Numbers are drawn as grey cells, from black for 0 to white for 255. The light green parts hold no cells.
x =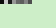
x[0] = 11
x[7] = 78
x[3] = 151

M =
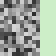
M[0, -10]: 204
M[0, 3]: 181
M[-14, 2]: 87
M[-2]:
[146, 50, 198, 179, 47, 135, 53, 48, 128, 202]
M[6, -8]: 123
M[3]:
[164, 206, 142, 158, 194, 123, 165, 200, 44, 173]
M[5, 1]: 140
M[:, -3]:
[191, 65, 130, 200, 154, 112, 199, 190, 198, 75, 189, 171, 48, 199]
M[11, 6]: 193
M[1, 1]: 91
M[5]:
[102, 140, 205, 57, 138, 119, 164, 112, 53, 141]
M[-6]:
[77, 70, 71, 47, 171, 146, 214, 198, 130, 172]
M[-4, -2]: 108
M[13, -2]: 129
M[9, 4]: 185
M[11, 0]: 135
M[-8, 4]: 206
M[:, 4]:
[98, 148, 184, 194, 168, 138, 206, 198, 171, 185, 178, 111, 47, 50]
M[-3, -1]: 81
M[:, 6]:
[121, 100, 123, 165, 57, 164, 186, 72, 214, 69, 89, 193, 53, 95]
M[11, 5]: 134
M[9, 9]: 205
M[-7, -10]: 95
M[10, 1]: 80
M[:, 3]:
[181, 109, 172, 158, 70, 57, 213, 212, 47, 89, 53, 117, 179, 55]
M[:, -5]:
[203, 174, 167, 123, 211, 119, 92, 143, 146, 209, 197, 134, 135, 63]
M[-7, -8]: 118
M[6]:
[192, 152, 123, 213, 206, 92, 186, 199, 165, 98]

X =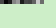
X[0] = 70
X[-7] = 154
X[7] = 68
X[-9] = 31

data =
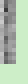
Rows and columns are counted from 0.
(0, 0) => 191
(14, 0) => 183
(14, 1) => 114
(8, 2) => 153
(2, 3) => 151
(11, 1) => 142
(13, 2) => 133
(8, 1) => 142
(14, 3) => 165
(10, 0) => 169
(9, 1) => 96
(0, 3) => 142
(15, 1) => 103
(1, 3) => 143
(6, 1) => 132
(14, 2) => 147
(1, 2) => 147
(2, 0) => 205
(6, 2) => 159
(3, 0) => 170

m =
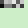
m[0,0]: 75
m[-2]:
[75, 195, 182, 229, 95, 199]

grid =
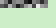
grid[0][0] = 165
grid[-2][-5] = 11
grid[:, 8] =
[128, 70]
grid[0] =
[165, 117, 28, 127, 143, 134, 38, 11, 128, 106, 47, 108]
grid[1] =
[90, 64, 180, 115, 31, 84, 154, 189, 70, 233, 156, 138]

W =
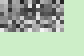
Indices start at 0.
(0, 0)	193
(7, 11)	225
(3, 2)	120
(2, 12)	108
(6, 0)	57
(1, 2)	101
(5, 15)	77
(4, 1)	140
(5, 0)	147
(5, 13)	101
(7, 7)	233
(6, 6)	103
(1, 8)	56
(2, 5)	80
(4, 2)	105
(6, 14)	206
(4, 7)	86
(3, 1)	164
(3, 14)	116
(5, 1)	141
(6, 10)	108
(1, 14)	119
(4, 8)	101
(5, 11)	194
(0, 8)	90
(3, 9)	210
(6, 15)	198
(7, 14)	230
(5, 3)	67
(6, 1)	73
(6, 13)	147
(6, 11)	69
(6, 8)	175
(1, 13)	159

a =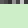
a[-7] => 90
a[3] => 145
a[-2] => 197

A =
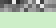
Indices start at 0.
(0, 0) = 79
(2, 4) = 121
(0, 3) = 233
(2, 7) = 158
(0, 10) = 65
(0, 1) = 69
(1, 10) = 229
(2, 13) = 161
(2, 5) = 176
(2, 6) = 85
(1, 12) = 122
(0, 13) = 150
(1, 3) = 118
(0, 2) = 56

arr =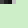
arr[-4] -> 67
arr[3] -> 192
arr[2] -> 18
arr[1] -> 32

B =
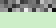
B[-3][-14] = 105
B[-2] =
[135, 104, 123, 49, 81, 138, 141, 119, 110, 105, 126, 167, 52, 148]
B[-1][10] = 137
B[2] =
[148, 156, 26, 152, 183, 110, 238, 166, 61, 180, 137, 84, 205, 13]
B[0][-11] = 111
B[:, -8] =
[77, 141, 238]
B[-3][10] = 191
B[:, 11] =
[145, 167, 84]
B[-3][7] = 110
